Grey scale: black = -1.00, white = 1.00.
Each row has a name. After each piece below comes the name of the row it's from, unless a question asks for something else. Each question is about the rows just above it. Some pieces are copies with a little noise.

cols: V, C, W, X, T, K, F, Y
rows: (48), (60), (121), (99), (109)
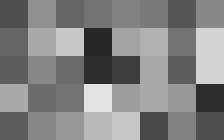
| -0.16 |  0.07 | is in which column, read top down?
C
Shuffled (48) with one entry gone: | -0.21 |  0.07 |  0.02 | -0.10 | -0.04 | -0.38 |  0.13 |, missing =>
| -0.33 |
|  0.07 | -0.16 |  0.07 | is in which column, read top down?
C
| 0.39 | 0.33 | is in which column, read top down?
K
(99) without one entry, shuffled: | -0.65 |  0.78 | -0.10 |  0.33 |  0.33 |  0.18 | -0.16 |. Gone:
| 0.23 |
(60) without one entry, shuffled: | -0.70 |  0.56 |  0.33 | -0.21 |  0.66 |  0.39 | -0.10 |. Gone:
| 0.28 |
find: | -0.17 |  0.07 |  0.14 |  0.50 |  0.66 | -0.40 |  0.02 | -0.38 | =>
(109)

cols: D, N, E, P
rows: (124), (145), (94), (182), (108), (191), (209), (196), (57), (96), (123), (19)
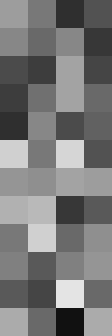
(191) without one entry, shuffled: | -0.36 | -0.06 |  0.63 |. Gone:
| 0.68 |
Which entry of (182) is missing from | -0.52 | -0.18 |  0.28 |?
| -0.12 |
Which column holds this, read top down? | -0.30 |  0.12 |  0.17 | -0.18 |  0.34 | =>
P

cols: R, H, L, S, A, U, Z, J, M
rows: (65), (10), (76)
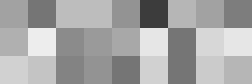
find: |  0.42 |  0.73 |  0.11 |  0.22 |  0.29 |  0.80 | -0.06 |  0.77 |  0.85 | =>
(10)
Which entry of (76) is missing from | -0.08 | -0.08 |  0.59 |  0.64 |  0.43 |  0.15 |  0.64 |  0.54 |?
| 0.03 |
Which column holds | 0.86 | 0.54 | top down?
H
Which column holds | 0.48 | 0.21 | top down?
S
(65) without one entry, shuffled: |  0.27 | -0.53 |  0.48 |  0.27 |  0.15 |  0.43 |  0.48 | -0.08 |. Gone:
| -0.02 |
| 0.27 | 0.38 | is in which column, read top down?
R

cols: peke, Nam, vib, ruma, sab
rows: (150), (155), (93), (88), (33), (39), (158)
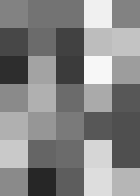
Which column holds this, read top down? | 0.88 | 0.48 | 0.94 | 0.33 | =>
ruma
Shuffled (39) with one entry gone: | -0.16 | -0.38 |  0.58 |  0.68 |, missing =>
| -0.21 |
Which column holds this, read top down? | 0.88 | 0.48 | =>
ruma
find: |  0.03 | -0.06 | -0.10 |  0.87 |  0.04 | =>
(150)

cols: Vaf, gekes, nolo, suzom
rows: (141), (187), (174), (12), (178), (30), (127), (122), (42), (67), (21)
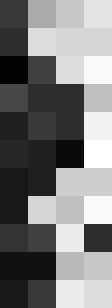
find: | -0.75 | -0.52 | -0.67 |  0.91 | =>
(178)
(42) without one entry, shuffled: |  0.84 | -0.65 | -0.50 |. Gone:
| -0.60 |
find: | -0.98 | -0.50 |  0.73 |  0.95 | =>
(174)
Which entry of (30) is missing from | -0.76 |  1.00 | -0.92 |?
| -0.70 |
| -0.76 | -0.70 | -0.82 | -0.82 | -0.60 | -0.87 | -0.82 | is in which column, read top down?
Vaf
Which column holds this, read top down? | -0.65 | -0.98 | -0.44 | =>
Vaf

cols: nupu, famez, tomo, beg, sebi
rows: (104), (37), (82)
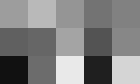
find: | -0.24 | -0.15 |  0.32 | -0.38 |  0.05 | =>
(37)
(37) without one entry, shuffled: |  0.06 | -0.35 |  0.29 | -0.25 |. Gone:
| -0.20 |

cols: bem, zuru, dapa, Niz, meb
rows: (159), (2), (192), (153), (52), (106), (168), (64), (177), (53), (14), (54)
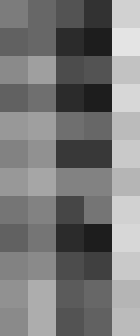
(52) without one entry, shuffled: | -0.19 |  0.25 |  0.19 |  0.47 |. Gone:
| -0.13 |
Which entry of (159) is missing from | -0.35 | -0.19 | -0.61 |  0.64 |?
| -0.03 |
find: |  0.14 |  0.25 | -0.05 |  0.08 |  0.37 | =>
(168)
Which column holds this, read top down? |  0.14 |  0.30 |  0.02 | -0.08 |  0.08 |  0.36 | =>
zuru
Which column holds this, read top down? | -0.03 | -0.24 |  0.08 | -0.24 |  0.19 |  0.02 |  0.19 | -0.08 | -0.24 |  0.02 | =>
bem
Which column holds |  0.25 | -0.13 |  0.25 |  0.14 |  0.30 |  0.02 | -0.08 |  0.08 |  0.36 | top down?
zuru

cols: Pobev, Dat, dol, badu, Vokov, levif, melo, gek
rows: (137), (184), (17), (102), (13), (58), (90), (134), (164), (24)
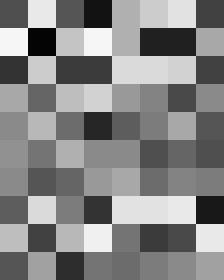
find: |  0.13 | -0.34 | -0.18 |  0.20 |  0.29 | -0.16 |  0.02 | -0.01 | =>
(90)
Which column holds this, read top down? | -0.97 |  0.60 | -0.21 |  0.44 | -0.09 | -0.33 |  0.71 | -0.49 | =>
Dat
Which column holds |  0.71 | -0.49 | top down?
Dat
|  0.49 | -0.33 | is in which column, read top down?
Pobev
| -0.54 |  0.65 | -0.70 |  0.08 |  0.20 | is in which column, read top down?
badu
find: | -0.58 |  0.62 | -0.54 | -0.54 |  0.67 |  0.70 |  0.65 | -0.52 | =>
(17)
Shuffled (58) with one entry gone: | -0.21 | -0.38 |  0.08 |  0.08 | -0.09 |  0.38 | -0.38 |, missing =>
| 0.14 |

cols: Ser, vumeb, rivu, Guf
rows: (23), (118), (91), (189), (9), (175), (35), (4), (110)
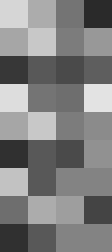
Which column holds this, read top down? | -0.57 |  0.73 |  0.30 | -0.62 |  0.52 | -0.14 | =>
Ser
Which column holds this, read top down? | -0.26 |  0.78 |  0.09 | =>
Guf
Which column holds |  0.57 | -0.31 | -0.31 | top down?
vumeb
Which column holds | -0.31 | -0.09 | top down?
vumeb

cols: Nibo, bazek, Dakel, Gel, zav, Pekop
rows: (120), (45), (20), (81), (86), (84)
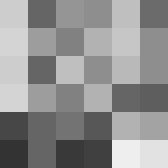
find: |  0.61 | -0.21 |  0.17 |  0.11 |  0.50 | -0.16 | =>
(120)
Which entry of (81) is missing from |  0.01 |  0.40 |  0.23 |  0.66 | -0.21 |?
| -0.26 |
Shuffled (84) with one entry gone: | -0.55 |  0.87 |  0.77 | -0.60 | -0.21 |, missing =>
| -0.50 |
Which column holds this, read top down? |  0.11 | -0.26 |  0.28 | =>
Pekop
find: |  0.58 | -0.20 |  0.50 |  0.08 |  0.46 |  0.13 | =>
(20)
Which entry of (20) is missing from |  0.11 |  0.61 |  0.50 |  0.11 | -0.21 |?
| 0.45 |

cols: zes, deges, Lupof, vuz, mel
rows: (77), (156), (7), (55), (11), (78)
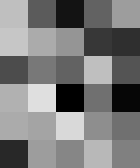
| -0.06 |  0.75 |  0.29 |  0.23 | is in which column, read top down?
deges
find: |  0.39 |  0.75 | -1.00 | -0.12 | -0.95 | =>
(55)

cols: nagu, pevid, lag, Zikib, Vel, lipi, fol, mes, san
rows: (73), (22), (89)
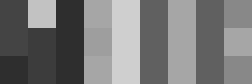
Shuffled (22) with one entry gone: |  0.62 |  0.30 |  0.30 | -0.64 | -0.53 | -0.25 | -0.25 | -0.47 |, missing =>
| 0.24 |
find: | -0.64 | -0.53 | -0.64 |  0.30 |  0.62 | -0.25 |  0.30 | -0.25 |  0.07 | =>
(89)

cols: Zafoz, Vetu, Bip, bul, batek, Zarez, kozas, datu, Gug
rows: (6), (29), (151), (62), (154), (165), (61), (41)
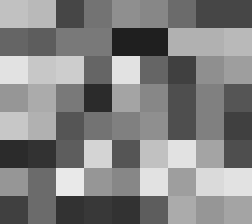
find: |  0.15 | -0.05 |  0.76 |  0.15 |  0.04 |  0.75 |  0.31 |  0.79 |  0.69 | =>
(61)
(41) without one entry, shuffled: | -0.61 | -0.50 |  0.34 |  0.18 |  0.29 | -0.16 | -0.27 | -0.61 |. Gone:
| -0.56 |
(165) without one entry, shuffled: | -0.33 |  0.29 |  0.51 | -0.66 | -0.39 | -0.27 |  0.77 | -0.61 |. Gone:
| 0.66 |
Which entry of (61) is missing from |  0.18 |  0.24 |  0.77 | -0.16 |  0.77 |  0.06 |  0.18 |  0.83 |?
| 0.71 |

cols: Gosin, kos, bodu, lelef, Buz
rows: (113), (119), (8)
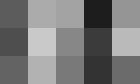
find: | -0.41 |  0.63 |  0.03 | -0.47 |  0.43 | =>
(119)
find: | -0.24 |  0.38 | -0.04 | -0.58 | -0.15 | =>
(8)
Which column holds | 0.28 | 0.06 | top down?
bodu
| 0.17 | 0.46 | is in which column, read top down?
Buz

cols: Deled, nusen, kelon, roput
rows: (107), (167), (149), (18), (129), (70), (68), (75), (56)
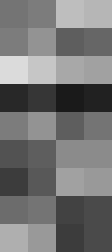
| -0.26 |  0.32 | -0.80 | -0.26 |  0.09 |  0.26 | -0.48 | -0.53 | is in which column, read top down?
kelon
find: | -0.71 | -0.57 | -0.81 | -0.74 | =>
(18)

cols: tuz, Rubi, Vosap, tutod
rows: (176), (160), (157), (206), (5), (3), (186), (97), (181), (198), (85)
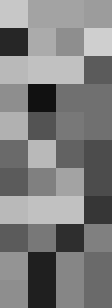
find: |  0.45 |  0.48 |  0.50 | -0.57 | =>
(97)
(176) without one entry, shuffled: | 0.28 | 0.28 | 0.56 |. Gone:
| 0.22 |

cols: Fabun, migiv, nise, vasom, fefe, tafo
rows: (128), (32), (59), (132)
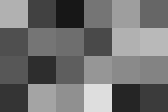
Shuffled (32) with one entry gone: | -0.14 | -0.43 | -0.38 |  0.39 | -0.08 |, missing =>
| 0.45 |
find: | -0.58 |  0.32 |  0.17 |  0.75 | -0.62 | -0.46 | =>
(132)
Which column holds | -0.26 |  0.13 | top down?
nise
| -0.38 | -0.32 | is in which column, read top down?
Fabun
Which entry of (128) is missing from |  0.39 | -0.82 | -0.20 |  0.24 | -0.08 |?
| -0.49 |

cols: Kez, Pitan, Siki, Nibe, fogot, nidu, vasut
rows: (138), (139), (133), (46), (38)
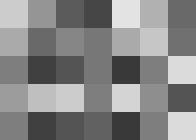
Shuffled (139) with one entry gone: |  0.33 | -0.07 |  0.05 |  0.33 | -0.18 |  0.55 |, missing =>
| -0.12 |
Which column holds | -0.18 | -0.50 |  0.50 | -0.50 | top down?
Pitan
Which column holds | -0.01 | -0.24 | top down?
Nibe
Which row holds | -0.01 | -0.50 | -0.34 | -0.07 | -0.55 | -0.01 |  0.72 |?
(133)
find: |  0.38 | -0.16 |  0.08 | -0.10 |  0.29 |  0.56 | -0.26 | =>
(139)

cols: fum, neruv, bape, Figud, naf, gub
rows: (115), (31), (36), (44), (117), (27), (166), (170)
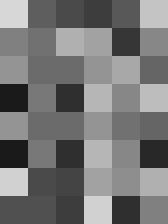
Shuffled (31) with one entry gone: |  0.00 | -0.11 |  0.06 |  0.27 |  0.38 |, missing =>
| -0.58 |
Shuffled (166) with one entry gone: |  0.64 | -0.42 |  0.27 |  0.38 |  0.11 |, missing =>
| -0.47 |
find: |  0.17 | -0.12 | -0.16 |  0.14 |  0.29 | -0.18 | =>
(36)
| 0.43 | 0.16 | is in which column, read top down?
Figud

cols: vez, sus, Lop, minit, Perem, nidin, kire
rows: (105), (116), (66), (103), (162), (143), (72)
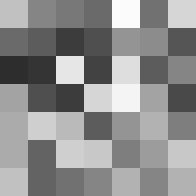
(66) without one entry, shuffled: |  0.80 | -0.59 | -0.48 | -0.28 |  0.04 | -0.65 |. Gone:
| 0.74 |
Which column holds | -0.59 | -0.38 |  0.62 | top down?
sus
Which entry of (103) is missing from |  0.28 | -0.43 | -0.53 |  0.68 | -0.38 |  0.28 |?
| 0.91 |
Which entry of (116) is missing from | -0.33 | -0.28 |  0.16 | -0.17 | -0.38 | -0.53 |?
| 0.10 |
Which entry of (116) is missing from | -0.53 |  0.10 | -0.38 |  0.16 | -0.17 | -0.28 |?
| -0.33 |
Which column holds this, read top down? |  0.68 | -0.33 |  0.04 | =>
kire

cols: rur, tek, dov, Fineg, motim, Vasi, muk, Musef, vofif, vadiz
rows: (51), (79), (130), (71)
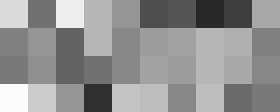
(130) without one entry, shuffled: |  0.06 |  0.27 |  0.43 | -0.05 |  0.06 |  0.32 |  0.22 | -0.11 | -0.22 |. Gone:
| 0.12 |
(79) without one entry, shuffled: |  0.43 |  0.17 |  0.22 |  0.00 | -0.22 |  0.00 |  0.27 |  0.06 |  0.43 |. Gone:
| 0.38 |

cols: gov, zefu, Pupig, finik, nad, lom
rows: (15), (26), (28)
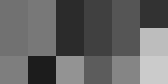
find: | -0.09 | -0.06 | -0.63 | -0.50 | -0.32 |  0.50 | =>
(26)
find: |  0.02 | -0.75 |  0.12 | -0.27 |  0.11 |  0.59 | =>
(28)

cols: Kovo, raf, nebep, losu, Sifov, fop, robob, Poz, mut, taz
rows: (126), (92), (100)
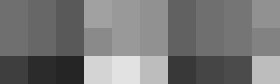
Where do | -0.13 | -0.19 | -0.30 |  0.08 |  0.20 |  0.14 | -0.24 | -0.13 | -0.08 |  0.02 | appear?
(92)
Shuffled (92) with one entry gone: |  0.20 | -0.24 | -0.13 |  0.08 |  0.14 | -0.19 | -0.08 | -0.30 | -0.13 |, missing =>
| 0.02 |

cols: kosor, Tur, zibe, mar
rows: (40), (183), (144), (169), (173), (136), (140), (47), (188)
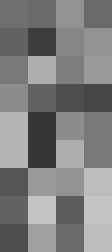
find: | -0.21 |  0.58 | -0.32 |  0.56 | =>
(47)
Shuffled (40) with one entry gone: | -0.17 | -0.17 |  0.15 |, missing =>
| -0.12 |
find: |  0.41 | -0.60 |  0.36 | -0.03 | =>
(136)

